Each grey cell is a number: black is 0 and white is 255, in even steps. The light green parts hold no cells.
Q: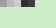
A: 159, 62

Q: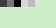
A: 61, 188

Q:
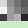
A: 216, 35

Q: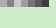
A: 172, 61

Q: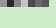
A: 150, 89

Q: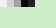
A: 240, 33

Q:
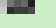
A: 188, 76
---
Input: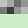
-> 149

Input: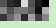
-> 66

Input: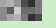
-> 49

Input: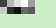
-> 104

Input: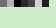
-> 208

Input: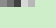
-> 215

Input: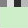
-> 47

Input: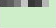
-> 68

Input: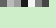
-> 130
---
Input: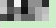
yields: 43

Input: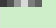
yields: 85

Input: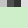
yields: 80

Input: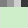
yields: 157

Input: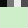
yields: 120

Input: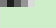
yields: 31

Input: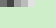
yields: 69

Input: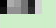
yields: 144
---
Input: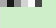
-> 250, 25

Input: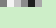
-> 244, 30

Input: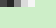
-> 245, 38

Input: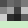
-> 206, 33

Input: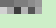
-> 209, 60

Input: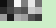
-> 246, 15

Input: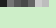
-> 204, 30

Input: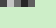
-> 196, 38

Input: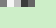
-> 246, 59
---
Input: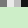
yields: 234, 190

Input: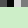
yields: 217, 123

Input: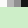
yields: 250, 182

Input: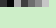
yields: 198, 172

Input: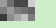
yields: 206, 193

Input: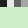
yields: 232, 165

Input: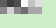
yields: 249, 223
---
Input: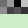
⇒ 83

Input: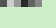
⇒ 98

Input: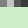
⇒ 85

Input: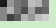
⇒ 190

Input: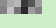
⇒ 157

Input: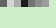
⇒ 141

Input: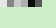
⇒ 11

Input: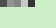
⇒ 200
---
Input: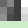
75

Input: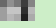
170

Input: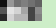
181

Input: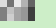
164

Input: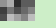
161

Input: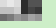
136

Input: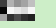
75

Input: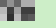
185

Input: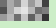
97

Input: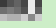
205
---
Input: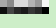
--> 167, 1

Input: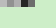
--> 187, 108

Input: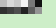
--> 188, 148

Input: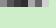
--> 140, 209

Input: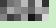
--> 61, 216

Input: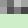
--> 149, 69

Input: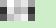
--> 176, 89

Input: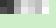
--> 52, 251
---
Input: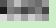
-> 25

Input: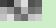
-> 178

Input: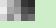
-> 237

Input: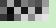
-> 112

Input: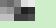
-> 164

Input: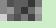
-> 135

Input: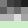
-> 94

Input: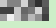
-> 63

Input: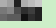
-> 120
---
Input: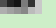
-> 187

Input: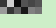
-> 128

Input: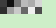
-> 239

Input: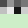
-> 22

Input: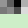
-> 78

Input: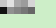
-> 118

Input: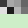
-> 181

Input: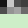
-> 163

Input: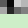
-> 102

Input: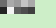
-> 78
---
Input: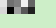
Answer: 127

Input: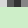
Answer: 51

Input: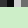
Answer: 208

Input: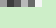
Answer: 92

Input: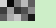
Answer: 122

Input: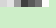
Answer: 158
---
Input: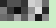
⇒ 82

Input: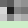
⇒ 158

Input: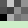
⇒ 76

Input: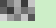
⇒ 170

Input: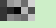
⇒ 168

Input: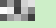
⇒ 74
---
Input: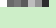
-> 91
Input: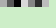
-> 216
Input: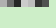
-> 203
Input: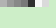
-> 120
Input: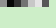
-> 115
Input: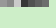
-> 54
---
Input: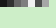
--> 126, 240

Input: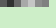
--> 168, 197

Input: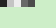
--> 237, 237

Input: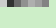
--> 144, 204

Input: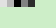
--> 1, 225

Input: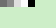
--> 222, 251

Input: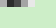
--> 74, 232

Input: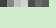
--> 209, 209

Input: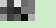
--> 37, 230
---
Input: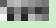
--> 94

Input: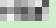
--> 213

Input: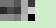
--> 114

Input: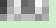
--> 62

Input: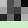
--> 190

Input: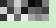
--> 41

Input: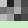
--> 198

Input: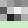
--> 183
